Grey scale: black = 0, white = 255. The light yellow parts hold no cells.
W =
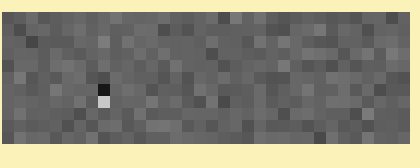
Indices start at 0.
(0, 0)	87
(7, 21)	106
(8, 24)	106
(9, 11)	96
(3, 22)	99
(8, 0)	99
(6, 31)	77
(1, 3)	103
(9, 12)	114
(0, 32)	77
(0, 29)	84
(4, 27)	80
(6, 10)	110
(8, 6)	79
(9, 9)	109
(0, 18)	77
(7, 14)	107
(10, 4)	88
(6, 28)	109
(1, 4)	92
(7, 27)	111
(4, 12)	102
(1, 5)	102
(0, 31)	101
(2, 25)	94
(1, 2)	100
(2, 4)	90
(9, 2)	91
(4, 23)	119
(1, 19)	96
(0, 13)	108
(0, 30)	100
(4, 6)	106
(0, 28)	91
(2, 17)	110
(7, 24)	92
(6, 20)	94
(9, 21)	101

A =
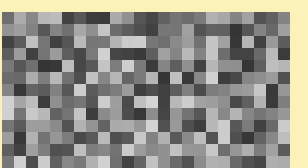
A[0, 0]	111
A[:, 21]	[83, 132, 65, 106, 95, 142, 198, 179, 117, 65, 99, 125, 71]
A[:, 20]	[162, 86, 182, 67, 54, 134, 156, 96, 134, 123, 55, 175, 81]
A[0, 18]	167
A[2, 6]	186
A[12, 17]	177
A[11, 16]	149
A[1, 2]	130
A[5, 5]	113
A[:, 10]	[145, 93, 203, 66, 206, 101, 156, 74, 77, 173, 89, 203, 67]
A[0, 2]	136
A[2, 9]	180
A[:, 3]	[183, 87, 118, 116, 53, 126, 92, 61, 184, 157, 115, 127, 205]
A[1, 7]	143
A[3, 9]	69
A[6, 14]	94
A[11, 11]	156
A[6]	[133, 56, 100, 92, 129, 87, 205, 91, 112, 124, 156, 63, 77, 64, 94, 128, 76, 124, 131, 151, 156, 198, 58, 151]
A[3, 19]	68
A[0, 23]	132
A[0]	[111, 172, 136, 183, 188, 67, 87, 61, 59, 171, 145, 85, 71, 97, 116, 109, 122, 176, 167, 132, 162, 83, 97, 132]
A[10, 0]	157
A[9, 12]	211
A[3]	[93, 156, 64, 116, 155, 94, 72, 121, 209, 69, 66, 58, 94, 161, 133, 185, 130, 197, 110, 68, 67, 106, 186, 59]
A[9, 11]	151
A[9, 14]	153
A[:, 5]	[67, 112, 85, 94, 189, 113, 87, 109, 116, 83, 124, 84, 136]
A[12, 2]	77
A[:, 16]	[122, 84, 113, 130, 67, 136, 76, 162, 87, 61, 189, 149, 140]
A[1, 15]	160
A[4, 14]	94
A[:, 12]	[71, 65, 119, 94, 59, 181, 77, 211, 141, 211, 130, 137, 194]

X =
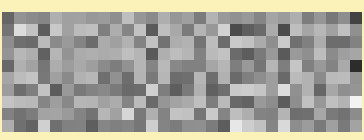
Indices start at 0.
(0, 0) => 101
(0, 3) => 134
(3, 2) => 174
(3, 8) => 171
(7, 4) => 158
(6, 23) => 221
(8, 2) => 125
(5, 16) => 181
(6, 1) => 109
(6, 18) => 111
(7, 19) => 105
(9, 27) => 160
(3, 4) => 181
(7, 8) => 161
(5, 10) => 110
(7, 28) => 179
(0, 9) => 142
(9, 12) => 206
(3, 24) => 154
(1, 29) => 144
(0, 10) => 190
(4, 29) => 44
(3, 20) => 93
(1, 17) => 152
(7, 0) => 195
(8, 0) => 130
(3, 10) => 191
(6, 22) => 158
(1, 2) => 194
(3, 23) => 90
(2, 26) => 173
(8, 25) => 112
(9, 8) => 134
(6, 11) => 109
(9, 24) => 141
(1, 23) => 75
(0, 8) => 155

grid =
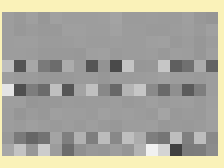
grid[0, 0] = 157
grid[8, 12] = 154
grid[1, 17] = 160
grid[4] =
[190, 84, 167, 122, 108, 172, 154, 85, 147, 74, 196, 151, 152, 198, 95, 112, 171, 99]
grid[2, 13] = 160
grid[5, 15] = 156
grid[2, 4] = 155
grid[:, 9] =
[163, 161, 157, 154, 74, 156, 104, 157, 157, 152, 136, 157]
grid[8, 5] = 157
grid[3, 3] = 153
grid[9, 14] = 154
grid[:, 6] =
[157, 159, 158, 152, 154, 155, 163, 154, 157, 154, 177, 144]
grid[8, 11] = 156
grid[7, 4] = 152
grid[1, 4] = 153
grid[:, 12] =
[156, 154, 159, 157, 152, 157, 138, 159, 154, 158, 126, 241]
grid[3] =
[157, 157, 156, 153, 153, 153, 152, 159, 160, 154, 156, 156, 157, 153, 158, 157, 151, 159]
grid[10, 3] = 115
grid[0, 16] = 152
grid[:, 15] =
[159, 158, 156, 157, 112, 156, 91, 158, 155, 153, 127, 123]
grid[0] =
[157, 153, 159, 151, 160, 157, 157, 157, 158, 163, 155, 155, 156, 155, 155, 159, 152, 149]
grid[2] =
[157, 158, 158, 155, 155, 156, 158, 156, 156, 157, 156, 156, 159, 160, 153, 156, 151, 156]
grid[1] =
[157, 152, 155, 153, 153, 159, 159, 157, 157, 161, 156, 156, 154, 154, 156, 158, 154, 160]
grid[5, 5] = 153
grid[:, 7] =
[157, 157, 156, 159, 85, 155, 192, 155, 155, 158, 126, 152]
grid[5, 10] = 155
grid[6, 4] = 191
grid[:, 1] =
[153, 152, 158, 157, 84, 154, 79, 158, 150, 155, 122, 195]

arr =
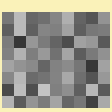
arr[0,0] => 120
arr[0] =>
[120, 186, 103, 111, 133, 175, 100, 85, 147]
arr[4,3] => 101
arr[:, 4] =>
[133, 128, 100, 113, 130, 131, 128, 164]
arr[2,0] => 124
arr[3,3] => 153
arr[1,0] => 95
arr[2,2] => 151
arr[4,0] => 163
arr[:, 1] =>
[186, 186, 54, 178, 147, 183, 189, 91]
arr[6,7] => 183
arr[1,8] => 124
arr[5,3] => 115
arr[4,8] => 162
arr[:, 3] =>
[111, 133, 123, 153, 101, 115, 195, 123]
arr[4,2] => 138
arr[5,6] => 111
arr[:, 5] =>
[175, 162, 76, 165, 139, 168, 143, 102]
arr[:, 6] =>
[100, 95, 161, 93, 118, 111, 95, 119]

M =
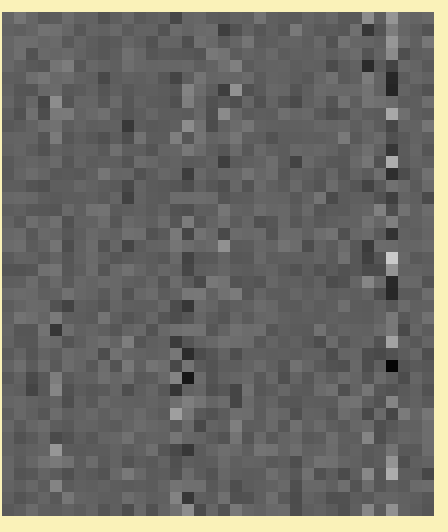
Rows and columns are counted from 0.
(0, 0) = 101
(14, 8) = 93
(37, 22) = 89
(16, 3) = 87
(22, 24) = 96
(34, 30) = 107
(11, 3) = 82
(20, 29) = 87
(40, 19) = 81
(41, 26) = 98
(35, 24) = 104
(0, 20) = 95
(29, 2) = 91
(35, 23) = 100
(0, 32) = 149
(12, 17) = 98
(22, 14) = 108
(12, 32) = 173
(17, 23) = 104
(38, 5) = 80
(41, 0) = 89
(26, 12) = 83
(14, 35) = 106
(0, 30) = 140
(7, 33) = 92
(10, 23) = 93
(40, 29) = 93
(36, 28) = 93
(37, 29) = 97
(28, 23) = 95
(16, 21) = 109
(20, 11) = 95
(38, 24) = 88
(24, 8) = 84
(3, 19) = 92
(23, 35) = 109
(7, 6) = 102
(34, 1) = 90
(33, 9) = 104
